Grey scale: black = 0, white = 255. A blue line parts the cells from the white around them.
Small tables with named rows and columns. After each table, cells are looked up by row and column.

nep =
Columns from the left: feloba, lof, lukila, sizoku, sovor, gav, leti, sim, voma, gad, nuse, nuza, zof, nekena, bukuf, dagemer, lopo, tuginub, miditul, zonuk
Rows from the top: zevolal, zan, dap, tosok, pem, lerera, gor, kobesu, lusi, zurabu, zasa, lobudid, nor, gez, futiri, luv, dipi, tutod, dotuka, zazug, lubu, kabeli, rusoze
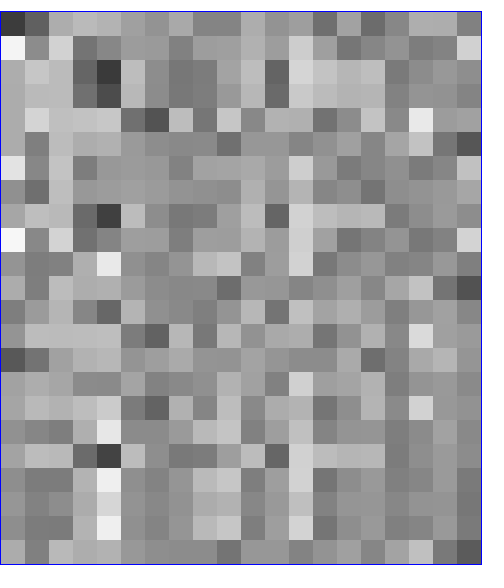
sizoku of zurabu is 113
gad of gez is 183
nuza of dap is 100
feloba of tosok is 172
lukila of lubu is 141
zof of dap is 213
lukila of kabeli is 123
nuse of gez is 146
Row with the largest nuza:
pem

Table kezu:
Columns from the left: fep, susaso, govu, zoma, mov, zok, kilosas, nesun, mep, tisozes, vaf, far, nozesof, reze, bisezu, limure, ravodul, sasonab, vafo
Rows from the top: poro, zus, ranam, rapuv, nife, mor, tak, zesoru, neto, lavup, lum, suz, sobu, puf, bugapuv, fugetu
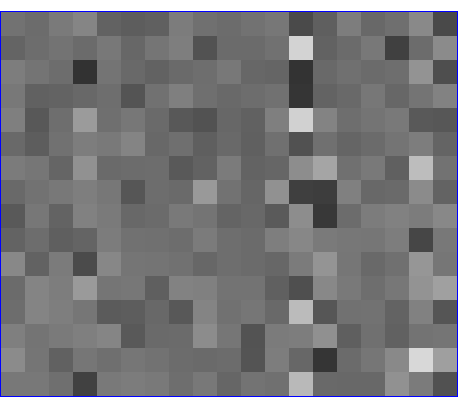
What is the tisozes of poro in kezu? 108
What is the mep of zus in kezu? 82
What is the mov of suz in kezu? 117
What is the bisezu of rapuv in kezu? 105
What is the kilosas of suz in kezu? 95
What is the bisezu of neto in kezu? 108
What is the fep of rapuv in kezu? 120
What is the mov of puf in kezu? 133
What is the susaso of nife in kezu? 88
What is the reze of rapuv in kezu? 99
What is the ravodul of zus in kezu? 64
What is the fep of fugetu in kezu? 120
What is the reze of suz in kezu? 136
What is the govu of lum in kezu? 123
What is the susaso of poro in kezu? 108
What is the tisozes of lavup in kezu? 110
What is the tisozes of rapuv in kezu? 105
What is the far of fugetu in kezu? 112
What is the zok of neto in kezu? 104
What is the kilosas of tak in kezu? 109

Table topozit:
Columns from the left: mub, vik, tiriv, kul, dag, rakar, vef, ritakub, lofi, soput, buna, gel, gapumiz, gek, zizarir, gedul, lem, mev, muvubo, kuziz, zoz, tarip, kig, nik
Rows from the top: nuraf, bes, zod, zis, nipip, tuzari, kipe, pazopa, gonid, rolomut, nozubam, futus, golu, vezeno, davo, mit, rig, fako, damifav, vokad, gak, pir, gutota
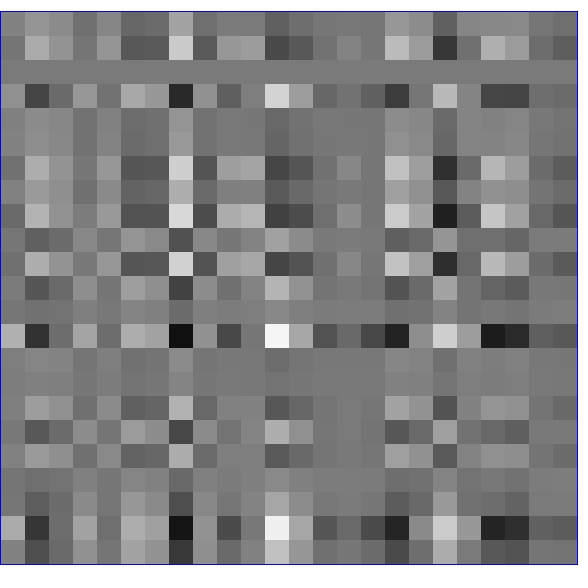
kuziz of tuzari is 132
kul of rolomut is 136
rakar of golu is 132
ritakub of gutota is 56
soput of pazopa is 127
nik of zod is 122
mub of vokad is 117
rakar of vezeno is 173

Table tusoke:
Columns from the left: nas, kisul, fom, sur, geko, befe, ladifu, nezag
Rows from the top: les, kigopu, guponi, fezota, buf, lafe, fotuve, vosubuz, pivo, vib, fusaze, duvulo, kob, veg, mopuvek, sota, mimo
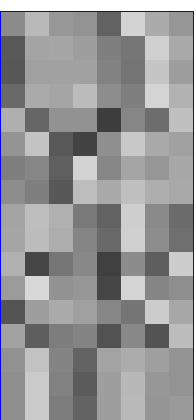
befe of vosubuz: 191
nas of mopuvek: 146
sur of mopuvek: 99
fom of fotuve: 95
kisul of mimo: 202
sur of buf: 146
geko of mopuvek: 163
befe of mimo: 185
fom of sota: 129
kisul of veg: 94
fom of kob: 171
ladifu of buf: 109
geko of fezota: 141
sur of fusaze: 136
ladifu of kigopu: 207
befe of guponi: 116
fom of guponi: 161
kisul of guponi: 160
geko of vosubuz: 169

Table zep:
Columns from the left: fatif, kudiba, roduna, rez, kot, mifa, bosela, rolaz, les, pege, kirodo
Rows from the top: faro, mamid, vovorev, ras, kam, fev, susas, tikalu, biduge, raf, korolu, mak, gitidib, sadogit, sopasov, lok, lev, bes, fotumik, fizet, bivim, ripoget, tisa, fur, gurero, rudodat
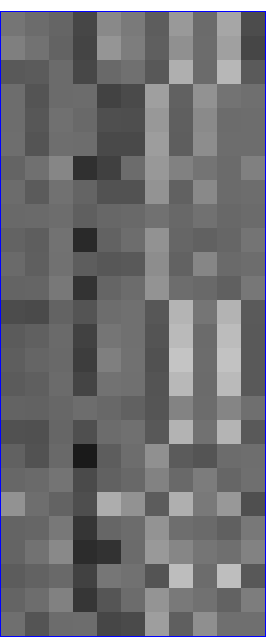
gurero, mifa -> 108
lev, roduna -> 103
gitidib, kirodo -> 90
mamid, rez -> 68
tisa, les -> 117
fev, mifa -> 73
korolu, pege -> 106
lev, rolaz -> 131
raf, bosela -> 146
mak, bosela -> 147
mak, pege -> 96
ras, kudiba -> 84
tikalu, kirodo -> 109
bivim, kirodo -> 79
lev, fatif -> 99
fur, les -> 108

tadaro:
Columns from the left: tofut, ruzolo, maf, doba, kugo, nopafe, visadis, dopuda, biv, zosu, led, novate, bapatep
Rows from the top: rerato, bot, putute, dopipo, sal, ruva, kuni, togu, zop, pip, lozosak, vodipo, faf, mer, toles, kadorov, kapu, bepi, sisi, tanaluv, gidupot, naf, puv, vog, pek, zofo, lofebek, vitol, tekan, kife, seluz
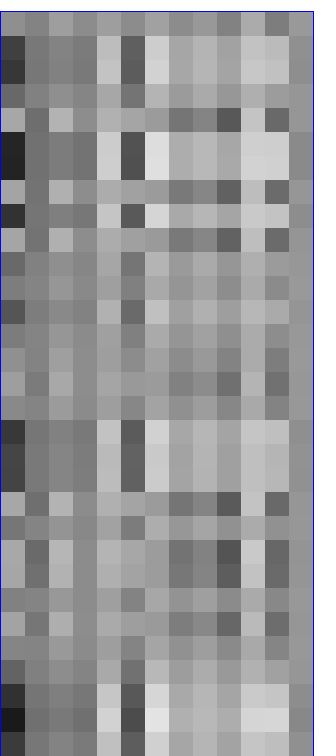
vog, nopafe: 163
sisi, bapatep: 146
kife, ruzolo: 112
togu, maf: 176
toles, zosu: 131
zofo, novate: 109
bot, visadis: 205
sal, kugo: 177
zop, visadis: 213
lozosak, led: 175
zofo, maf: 174
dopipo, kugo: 167
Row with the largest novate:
kife

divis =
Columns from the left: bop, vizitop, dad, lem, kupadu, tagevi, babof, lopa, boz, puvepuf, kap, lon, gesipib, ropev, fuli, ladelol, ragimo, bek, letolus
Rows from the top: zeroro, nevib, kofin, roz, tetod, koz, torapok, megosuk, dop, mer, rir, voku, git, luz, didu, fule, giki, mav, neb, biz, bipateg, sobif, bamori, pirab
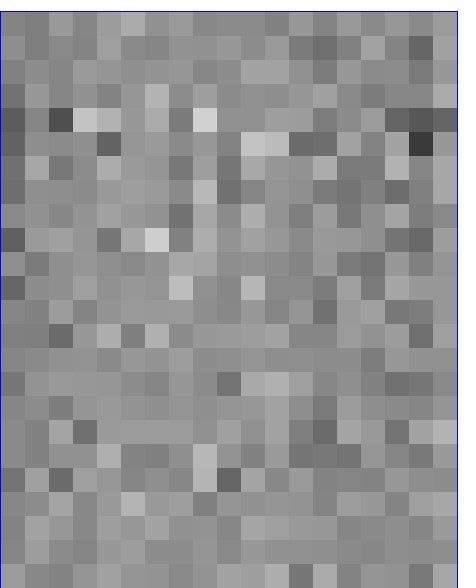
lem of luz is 151
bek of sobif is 133
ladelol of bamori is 135
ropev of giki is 122
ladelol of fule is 130
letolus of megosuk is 167
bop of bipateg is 135
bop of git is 134
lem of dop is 147
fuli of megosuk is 116
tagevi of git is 154

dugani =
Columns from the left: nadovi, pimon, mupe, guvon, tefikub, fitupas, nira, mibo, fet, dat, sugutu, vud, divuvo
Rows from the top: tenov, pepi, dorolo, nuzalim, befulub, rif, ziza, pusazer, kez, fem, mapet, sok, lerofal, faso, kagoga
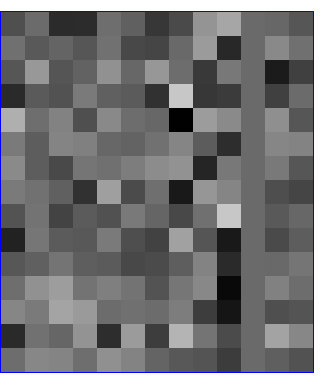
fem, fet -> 85
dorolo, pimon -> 152
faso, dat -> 75
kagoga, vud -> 95
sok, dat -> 9
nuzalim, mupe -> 82
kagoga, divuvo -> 82
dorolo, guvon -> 98
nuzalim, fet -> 55
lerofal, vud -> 79
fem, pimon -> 118
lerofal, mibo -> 125
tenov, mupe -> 43
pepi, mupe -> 100

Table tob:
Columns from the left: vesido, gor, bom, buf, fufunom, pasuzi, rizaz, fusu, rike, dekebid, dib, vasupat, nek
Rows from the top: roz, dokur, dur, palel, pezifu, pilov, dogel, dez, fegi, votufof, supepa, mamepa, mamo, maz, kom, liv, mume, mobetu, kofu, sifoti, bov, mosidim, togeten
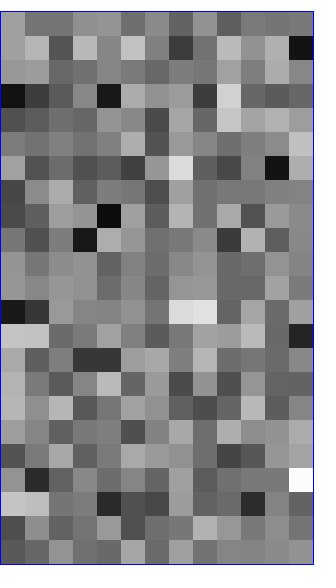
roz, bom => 116
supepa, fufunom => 98
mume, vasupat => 93
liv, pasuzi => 101
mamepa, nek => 123
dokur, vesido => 160
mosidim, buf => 116
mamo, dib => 165
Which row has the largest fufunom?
liv

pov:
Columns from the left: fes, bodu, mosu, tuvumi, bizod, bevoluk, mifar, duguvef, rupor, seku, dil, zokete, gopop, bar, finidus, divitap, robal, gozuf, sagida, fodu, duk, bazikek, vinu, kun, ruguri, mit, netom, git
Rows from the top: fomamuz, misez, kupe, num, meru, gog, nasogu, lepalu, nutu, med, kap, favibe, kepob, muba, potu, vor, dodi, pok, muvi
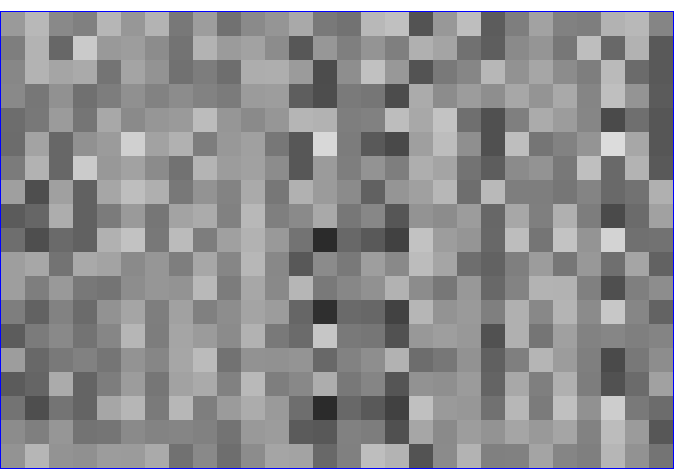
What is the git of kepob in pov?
99
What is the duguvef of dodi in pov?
183
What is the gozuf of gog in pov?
159
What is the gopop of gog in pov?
87
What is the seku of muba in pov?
139
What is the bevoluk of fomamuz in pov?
151
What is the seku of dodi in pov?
155
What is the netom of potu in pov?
120
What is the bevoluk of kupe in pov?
164
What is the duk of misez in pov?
94
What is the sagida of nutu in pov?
140

